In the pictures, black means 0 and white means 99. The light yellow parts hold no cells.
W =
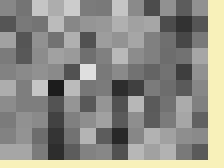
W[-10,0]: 52
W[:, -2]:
[36, 19, 28, 44, 24, 35, 66, 64, 55, 47]
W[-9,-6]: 68
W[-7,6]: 50
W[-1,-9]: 36
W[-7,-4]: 50
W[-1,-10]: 18
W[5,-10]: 11
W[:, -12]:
[45, 47, 33, 34, 53, 49, 49, 56, 57, 65]
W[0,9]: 30
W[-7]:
[48, 34, 54, 63, 60, 43, 50, 72, 54, 50, 42, 44, 65]
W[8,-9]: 44
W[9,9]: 63
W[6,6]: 58
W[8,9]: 69
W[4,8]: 44
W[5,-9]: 73
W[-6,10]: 44
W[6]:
[54, 49, 49, 32, 58, 34, 58, 31, 71, 35, 44, 66, 50]
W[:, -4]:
[30, 65, 50, 50, 39, 48, 35, 36, 69, 63]
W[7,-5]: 55
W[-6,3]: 53
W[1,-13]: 33
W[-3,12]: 38
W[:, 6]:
[47, 59, 61, 50, 47, 48, 58, 62, 36, 52]
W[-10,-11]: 76
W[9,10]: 69
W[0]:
[52, 45, 76, 67, 79, 48, 47, 76, 53, 30, 56, 36, 56]
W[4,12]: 56
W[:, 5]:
[48, 58, 31, 43, 86, 46, 34, 55, 70, 51]

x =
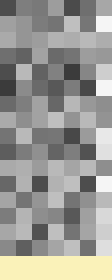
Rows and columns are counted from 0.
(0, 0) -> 30
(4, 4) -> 23
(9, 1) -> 48
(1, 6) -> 95
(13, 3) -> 52
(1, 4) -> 74
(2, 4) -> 67
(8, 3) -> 46
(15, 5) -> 44
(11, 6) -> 95
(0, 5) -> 43
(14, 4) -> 45
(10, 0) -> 66
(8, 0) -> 45
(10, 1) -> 68
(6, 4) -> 71
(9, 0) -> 36
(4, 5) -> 52
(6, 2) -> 63
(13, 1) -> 70
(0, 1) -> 49
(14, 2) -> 32
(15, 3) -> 64
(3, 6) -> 59
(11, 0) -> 40
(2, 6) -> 67
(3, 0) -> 43
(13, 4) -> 34
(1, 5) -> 46
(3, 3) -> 41
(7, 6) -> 57
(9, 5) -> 32
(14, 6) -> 80
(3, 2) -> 63

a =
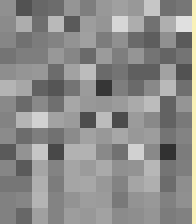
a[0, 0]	56
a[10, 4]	64
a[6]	[53, 41, 53, 43, 65, 59, 58, 60, 66, 73, 38, 58]
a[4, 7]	45
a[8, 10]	45
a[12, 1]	52
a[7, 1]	70
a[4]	[55, 58, 59, 42, 63, 73, 41, 45, 37, 37, 63, 32]
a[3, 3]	59
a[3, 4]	52
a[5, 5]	60
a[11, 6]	59
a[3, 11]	45
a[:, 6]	[59, 58, 48, 60, 41, 21, 58, 73, 59, 53, 66, 59, 60, 63]
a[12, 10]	50
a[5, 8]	41
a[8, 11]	51
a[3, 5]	41
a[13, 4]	61
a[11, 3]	48
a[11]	[46, 46, 68, 48, 64, 65, 59, 51, 64, 68, 42, 55]
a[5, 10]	72
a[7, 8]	60
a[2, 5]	62
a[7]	[51, 70, 81, 63, 60, 30, 73, 29, 60, 53, 38, 47]
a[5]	[70, 65, 38, 33, 45, 60, 21, 49, 41, 53, 72, 43]
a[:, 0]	[56, 54, 52, 45, 55, 70, 53, 51, 54, 35, 52, 46, 50, 50]
